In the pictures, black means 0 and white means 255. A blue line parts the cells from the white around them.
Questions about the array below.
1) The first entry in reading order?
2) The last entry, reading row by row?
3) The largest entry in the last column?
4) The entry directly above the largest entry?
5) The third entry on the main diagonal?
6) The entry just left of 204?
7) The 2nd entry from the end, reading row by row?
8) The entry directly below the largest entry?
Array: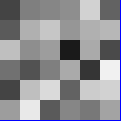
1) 68
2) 163
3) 241
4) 74
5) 157
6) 98
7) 120
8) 210

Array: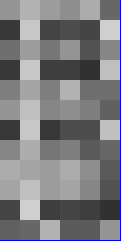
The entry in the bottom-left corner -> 97
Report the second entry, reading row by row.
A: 178
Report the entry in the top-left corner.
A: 148
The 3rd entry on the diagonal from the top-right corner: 148
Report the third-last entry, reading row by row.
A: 91
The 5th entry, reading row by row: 172
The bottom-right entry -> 148
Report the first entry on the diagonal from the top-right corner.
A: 103
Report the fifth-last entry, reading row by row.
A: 103

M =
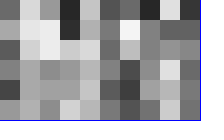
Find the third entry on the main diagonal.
236
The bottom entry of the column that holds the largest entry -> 83
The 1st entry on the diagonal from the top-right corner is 54
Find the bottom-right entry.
114
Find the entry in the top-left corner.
106
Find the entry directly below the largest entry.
190
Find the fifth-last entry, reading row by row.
121
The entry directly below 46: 204
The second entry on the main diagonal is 230
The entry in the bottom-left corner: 153
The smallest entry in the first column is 69
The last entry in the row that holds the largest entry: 98
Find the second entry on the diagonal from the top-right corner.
98
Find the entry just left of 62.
91
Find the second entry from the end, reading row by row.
204
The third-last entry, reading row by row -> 114
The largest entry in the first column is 169
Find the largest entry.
244

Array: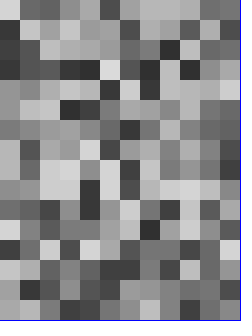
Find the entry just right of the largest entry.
84
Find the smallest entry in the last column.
64
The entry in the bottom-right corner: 136
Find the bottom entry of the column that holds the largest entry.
117
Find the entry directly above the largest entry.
155
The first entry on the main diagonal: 212
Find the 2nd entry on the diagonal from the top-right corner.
175
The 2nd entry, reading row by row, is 105
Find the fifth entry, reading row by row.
169
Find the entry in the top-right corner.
117
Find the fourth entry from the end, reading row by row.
130
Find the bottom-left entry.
169
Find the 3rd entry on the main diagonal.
190
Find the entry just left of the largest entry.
48
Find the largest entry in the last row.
190
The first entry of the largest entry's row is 56
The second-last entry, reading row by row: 111

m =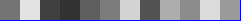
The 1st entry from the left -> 116
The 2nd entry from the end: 219
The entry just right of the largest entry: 63
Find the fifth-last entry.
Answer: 82

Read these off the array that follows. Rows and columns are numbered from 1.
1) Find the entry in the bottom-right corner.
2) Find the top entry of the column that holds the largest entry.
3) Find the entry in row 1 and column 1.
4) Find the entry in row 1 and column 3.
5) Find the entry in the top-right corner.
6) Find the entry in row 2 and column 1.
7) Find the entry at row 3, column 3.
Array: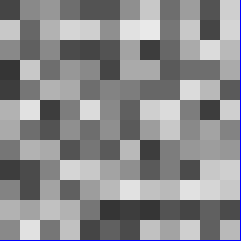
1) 185
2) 200
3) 69
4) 151
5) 207
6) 200
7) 137

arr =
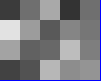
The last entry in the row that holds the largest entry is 118
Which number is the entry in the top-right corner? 111
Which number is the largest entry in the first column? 226
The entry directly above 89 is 169
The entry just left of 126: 189
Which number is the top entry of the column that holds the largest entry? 59
